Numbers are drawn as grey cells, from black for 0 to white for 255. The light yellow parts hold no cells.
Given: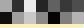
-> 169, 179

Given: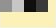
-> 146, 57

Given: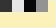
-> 51, 147

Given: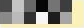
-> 73, 166

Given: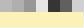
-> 186, 208

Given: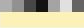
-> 175, 100

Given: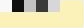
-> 248, 215

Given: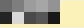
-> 106, 24
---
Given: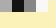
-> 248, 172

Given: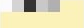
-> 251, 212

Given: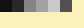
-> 202, 162

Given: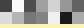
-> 249, 240

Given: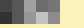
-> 193, 160

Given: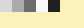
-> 249, 217
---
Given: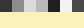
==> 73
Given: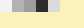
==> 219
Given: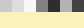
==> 67
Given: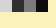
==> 13
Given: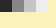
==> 238
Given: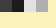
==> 175
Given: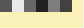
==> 65
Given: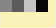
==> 7
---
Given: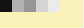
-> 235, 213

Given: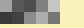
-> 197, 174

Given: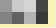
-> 212, 202

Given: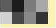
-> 209, 168

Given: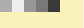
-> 238, 174

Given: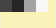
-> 248, 164

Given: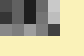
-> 201, 189
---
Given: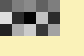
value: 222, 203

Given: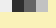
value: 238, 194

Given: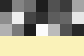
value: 251, 239

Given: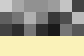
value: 206, 196

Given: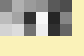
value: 247, 238

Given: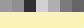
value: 208, 175
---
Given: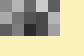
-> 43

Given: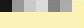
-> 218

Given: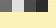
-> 224

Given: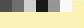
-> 25

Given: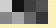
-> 165

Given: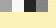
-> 247

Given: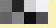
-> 134

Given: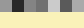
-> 203

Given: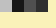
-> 23
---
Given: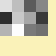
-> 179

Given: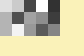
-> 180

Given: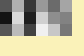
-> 86

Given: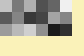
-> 155

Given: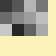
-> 199

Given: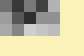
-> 168

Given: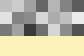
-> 120

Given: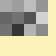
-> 114
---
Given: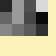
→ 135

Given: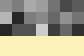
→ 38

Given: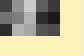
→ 45

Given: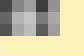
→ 83

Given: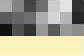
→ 17

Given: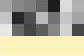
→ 231
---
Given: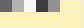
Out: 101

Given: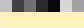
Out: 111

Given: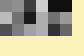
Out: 125

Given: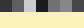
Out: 204

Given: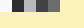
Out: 249

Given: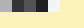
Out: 179

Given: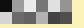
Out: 107

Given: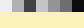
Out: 66

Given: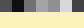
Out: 113

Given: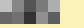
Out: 103
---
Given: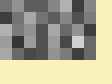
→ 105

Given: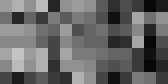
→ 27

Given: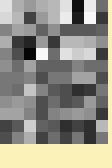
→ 131

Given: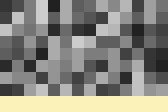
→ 65

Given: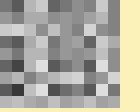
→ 191

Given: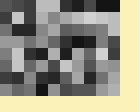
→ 103
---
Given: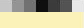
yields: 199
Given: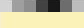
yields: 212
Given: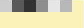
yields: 206
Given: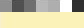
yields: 143
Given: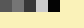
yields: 87
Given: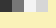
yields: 52
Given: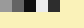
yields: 154
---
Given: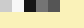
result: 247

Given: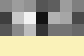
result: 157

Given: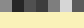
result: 38

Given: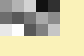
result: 179

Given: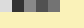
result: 51

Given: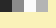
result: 139

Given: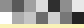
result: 89
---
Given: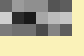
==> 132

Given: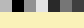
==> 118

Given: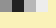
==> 183

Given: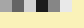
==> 134

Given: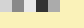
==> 51

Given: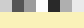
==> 175

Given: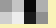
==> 27

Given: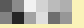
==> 110
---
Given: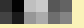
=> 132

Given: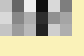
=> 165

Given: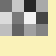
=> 69

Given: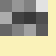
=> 78

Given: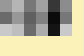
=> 119

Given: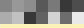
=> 233

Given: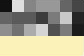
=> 37

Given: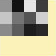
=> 207

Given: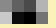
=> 115
